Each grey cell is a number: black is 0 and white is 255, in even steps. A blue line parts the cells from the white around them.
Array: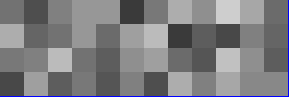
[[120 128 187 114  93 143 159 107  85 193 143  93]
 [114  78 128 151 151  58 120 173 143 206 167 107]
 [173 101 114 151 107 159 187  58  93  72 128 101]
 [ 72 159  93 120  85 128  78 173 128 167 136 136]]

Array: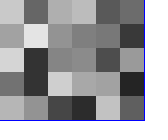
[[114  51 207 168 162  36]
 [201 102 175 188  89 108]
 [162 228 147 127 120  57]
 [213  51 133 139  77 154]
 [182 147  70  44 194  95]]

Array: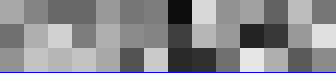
[[112 175 209 124 175 139 131  63 183 153  35  56 153 224]
 [145 195 183 195 168  83 201  41  48 112 230 175  90 139]
 [168 131 104 104 153 118 124  13 216 145 161  98 189 118]]

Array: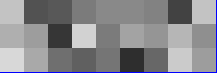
[[216 169 111  96 117  46 103 203 157]
 [195  82  88 123 137 137 130  66 195]
 [175 157  54 210 123 163 149 182 143]]

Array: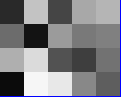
[[ 11 246 232 136  94]
 [108  19 155 121 128]
 [175 219  82  62 114]
 [ 41 195  69 168 181]]

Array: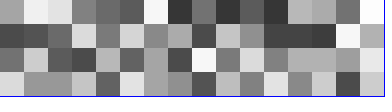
[[165 240 227 129 106  91 247  54 114  54  91  54 184 171 114 253]
 [219 152 152 197  98 227 165 144  83 190 129 227 137 205  75 205]
 [ 75  83 106 219 122 213 137 171  75 197 144  68  68  61 247 178]
 [114 205  91  75 184  98 165  75 247 122 219 129 178 178 158 233]]
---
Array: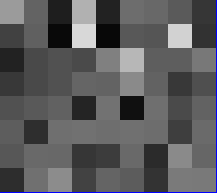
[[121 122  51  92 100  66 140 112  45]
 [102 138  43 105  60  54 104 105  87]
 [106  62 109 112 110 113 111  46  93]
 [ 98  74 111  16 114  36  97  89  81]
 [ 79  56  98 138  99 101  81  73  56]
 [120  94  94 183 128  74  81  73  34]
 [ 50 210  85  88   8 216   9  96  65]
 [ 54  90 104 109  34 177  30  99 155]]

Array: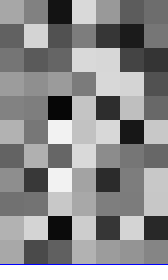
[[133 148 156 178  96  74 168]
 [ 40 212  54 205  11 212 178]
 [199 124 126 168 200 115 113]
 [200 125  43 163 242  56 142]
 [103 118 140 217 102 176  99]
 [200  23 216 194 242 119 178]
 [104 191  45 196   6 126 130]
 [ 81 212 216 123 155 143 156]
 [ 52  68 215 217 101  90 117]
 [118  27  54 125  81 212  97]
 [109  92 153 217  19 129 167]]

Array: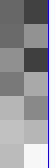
[[246 186]
 [183 192]
 [136 181]
 [169 121]
 [ 63 143]
 [145 106]
 [ 65 103]]

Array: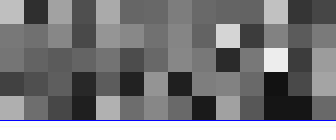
[[106  21  20  88 160  26 106 134 109 176  31  71 110 175]
 [164  73  18 105 130 126  31 148  33  93  40  94  80  65]
 [155  60 237 120  42 120 134 103  76 115 100  90  99 117]
 [122  90 130  60 212  99 133 114 136 149  73 134 112 120]
 [ 69  53 193  98 100 105 125 104 102 170  80 162  47 192]]

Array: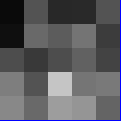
[[100 149 157 105 136]
 [121 117 197  83 126]
 [ 67  97  77  57  77]
 [ 60 116  92 105  15]
 [ 83  41  40  83  10]]

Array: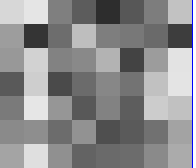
[[171 138 108 106  99 144 223 164]
 [163 113  90  79 146 108 142 138]
 [193 204  93 130  88 150 230 122]
 [228 193 115 135 107  74 206  89]
 [227 156  67 179 137 130 210 152]
 [ 61 106 120 126 190 109  52 157]
 [194 125  87  45  92 127 229 215]]
